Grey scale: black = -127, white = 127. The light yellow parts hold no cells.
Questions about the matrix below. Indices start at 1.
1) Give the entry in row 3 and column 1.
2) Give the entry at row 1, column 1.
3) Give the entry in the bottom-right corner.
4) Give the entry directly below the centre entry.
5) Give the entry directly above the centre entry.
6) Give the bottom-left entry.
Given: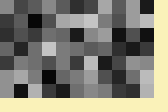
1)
-80
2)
8
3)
50
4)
-69
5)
-101
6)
17

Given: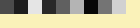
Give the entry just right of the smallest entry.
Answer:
-11
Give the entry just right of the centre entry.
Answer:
52

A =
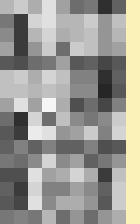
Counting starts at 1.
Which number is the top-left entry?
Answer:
54
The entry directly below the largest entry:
-18
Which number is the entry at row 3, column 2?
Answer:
-68
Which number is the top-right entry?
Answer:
-30
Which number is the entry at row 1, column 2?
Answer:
75
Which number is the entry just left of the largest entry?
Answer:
33
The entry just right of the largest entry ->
45
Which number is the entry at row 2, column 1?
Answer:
-8
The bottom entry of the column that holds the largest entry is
54
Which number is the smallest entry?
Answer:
-89
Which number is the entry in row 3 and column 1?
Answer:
10
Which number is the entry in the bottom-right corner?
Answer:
45
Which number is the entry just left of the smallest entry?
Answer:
10
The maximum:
118
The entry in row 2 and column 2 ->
-68
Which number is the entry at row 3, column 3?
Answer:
54
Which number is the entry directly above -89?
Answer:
-80
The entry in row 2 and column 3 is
84
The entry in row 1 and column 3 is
45

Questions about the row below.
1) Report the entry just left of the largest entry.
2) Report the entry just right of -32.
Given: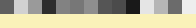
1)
-20
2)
81

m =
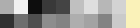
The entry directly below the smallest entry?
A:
-49
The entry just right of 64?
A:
94
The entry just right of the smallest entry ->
-70
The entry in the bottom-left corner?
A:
-79
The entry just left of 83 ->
55
